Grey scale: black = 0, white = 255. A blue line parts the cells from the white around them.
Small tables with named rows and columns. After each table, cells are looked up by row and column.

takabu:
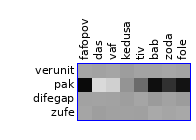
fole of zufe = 168
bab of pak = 15
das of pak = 218
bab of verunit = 163
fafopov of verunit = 165
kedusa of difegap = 158
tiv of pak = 107

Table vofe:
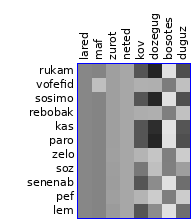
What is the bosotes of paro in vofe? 224
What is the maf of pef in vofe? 132
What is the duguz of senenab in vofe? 110
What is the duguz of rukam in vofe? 78
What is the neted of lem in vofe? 167
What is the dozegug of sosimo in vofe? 38
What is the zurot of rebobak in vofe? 159
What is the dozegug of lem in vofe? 140
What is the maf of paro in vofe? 132
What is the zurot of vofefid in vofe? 159
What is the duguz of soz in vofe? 158
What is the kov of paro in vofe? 85
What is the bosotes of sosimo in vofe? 224
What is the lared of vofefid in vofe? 135
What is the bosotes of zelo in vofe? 127
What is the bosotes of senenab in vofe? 224
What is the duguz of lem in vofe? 110
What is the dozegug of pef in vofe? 204
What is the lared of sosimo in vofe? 135
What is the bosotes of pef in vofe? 126

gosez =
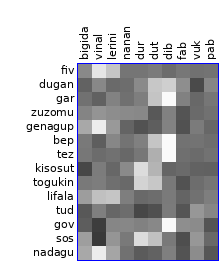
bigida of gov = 93
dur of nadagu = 91
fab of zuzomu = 84
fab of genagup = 81
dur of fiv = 117
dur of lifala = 105
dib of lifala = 122
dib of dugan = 207
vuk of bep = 115
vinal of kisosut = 124
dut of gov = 136
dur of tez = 119
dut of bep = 197
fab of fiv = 119

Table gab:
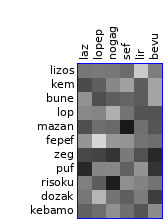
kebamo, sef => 111
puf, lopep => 133
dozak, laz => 118
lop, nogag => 175
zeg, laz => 72
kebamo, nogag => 144
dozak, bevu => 61
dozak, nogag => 115
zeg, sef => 122
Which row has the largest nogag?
lop

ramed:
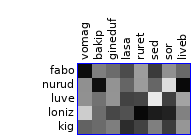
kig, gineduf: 126
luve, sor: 64
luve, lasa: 66
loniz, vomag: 205
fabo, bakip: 127
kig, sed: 127
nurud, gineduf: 147
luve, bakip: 114
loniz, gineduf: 71
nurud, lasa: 101
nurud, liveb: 9
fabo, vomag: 13
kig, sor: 60
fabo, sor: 145
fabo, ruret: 157
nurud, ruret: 155
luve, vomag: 145

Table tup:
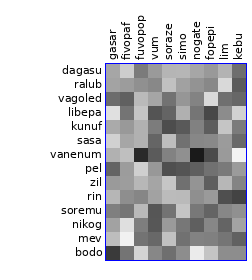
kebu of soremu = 144
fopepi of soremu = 100
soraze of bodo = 111
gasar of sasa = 209
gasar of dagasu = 166
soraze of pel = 79
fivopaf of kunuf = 153
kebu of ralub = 91
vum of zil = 165
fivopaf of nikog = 223

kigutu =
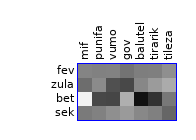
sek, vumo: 143
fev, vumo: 130
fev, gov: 115
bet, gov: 175
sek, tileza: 102
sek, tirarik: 128
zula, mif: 109
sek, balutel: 136
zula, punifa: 139
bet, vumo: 70
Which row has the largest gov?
bet

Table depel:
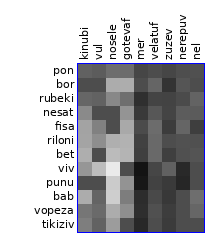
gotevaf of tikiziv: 77
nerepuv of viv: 41
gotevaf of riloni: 178
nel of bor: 77
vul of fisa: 129
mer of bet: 63
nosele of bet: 187
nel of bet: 84
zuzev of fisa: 60
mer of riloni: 65
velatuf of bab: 73
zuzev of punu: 58

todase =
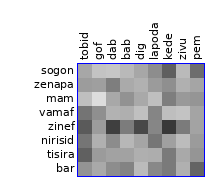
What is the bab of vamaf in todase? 175
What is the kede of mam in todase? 126
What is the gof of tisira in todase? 155
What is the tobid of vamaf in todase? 116
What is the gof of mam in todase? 221
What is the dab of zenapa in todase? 126
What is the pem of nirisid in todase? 155
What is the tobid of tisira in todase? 96

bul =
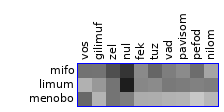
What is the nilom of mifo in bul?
165
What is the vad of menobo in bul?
178
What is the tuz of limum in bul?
139
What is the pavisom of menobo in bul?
180
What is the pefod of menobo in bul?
200
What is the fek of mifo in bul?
138
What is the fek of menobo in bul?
172
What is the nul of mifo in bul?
53
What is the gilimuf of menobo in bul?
180
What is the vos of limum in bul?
177
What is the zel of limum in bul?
116
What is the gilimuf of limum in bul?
152
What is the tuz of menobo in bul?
173
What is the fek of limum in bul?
135
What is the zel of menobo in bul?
116
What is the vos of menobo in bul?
104
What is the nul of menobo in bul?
125
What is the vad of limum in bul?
121
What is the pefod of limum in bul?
129
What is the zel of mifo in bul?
79

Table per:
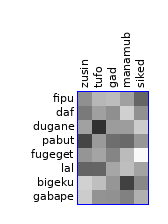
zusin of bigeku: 209
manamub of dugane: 157
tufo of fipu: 183
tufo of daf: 160
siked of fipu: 101
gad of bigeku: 150
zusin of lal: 100
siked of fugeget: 249
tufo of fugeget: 164
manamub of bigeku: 65
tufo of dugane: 48
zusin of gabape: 204
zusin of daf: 122
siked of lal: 163
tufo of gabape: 147
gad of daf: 143

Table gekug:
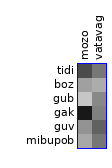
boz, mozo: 160
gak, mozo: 24
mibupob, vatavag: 118
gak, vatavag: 128
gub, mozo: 198
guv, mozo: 147
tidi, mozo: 75
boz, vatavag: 172
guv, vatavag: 97
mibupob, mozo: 168
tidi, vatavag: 119
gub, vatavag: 136
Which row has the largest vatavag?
boz

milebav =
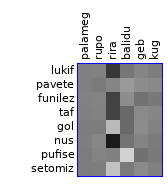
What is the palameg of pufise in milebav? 124
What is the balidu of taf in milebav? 105
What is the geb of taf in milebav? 138
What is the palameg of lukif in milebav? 128
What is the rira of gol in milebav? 185
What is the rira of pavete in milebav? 133
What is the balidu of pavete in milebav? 154
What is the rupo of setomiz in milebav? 126
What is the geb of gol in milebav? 140
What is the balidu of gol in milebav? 105
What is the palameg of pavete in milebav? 128

